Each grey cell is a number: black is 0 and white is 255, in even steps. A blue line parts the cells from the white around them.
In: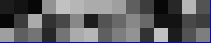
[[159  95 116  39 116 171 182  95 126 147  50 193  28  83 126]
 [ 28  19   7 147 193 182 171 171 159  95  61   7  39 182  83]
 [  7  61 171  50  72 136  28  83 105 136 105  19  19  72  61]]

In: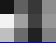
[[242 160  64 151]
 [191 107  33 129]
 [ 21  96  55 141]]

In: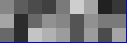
[[165  44 104 145 134  84 145 122 122]
 [134  93  75  64 122 206 165  33  55]
 [104  44 196 177 156  84 156  75 165]]

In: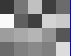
[[249  95  63 211 202]
 [157 169 181 148  86]
 [107 128 138 128 220]
 [ 54 119 193  63 107]]

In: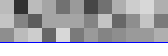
[[196 132  92 165 165 165 132 196 103 142 196 122]
 [187  49 187 165 113 154  70 113 175 205 216 175]
 [142 187 205 103 216 122 154 132 142 154 154 175]]

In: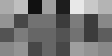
[[171 191  17 159  29 232 200 180]
 [148  71 114 114  60 124  60 136]
 [136 148  71 102  71 159 148 136]
 [ 83 124 102 102  83 114  60  93]]
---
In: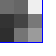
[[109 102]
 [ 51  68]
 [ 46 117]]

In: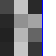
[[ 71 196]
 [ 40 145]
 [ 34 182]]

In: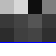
[[187 215]
 [ 57  68]
 [ 44  63]]

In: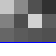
[[198 138]
 [129  78]
 [102  91]]

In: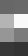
[[103 105]
 [180 249]
 [150 123]]

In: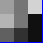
[[158 117]
 [180 119]
 [ 96  49]]

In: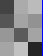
[[ 67 171]
 [ 85 164]
 [151  91]]
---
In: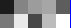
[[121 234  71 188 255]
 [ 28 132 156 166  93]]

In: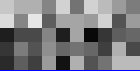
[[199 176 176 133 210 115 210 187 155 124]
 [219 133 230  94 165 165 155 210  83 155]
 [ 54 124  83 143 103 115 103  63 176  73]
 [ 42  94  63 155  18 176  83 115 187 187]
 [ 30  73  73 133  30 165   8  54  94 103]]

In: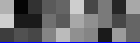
[[ 61  81  71 133 187 144 133  26 156 101]
 [206  26  26 112  90 168 144 122  71 101]
 [177   4  50  90 101 206  71 122  38 168]]

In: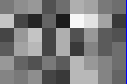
[[ 91 163 184  69 175  57 132  91 110]
 [ 69 152 196  69 175  81 152  91  81]
 [121 142 152  81 110 175 163 121 110]
 [132 121 142  69  57 184 184 132 100]
 [152 100  81 121  91 184 152 132 110]
 [196  69  37 100  27 248 226 163  57]]

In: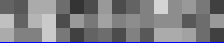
[[171 129 129 202 120  64  99 109  76 129  88 171 171 162 109  64]
 [192  99 181 202  76 153 120 162 129 141 129 141 141  88 109 153]
 [ 99  88 171 171 109  52  76 153  76  99 129 212 141 153 120  64]]

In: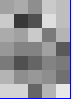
[[212 212 101 180 232]
 [161 171 142 202 190]
 [171 161 202 122 180]
 [180 142 152 142 112]
 [152 131 131 161  89]
 [122  80 101 131 122]
 [202  56  80 222 190]]

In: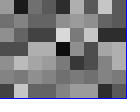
[[ 66 198 100 100 131 155 155  45  89]
 [143 187 165 155 122  55  77 131 175]
 [112 131 100 100 143 155 143 100  89]
 [131 122 143 131 112 122 112 131 122]
 [143 100  66  66 217 122 198  45  45]
 [ 77  77 175 175  14 143  77 165 175]
 [155  26 112  89  45 175  89 198  89]]

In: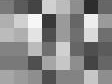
[[175 208 246  57 154 102 237 154]
 [187 175 227  79 154 111 218 111]
 [166 154 142  79 131 131 198 142]
 [131 131 187 111 208 102  79  91]
 [121 121  79 166 198 142  68 102]
 [121  91  68 208 187 142  45 102]]
